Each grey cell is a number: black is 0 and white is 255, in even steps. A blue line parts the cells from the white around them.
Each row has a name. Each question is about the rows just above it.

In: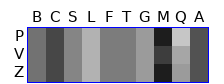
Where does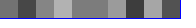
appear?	V
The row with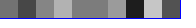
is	P
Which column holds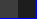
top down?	M

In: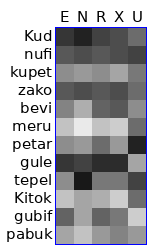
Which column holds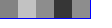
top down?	E
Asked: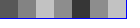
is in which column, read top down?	E
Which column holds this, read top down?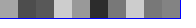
X
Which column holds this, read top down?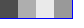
N
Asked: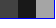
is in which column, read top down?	N

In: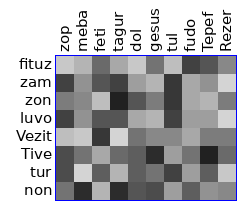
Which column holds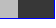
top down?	tul
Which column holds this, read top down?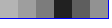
Tepef

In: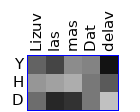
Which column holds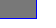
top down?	Dat
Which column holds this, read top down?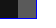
delav
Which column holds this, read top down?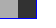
mas

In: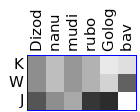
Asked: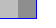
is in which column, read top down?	nanu
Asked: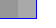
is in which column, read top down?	mudi

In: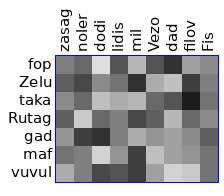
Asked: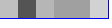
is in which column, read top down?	dad
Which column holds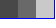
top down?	noler

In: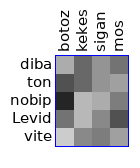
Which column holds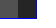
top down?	botoz
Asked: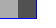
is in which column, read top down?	botoz
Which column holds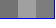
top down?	mos
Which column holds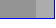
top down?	sigan
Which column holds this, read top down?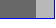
kekes

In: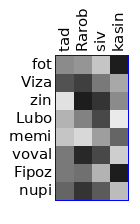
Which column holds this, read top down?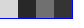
Rarob
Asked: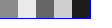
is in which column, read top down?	kasin
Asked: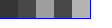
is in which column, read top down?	siv
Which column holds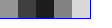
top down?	Rarob
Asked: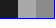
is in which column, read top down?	kasin

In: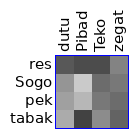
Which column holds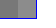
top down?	Teko
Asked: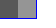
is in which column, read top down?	dutu
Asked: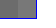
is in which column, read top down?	Teko
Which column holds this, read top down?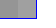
dutu
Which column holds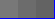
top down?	zegat
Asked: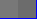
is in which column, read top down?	zegat

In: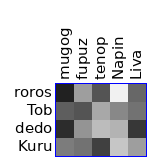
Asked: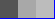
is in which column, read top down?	tenop
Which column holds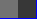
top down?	Liva
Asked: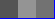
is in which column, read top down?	fupuz
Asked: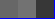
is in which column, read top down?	Liva

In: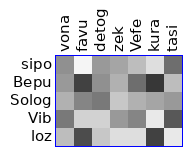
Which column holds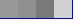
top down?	detog
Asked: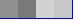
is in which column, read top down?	detog
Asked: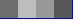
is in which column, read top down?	tasi
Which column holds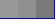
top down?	detog
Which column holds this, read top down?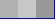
zek
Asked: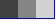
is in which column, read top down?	favu

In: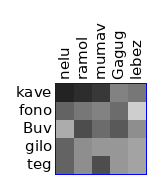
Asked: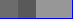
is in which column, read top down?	Gagug
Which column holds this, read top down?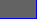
nelu
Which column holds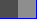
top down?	ramol
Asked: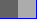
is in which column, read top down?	nelu

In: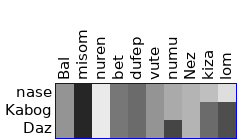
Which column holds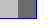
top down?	kiza
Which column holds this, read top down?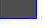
lom
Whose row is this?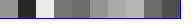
Kabog
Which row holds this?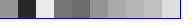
nase
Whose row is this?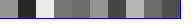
Daz

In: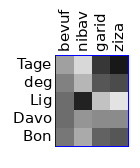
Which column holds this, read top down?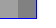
bevuf
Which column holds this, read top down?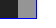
nibav
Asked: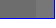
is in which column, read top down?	bevuf
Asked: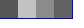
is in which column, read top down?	garid
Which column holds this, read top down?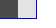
ziza
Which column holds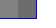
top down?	bevuf
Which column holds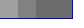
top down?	bevuf

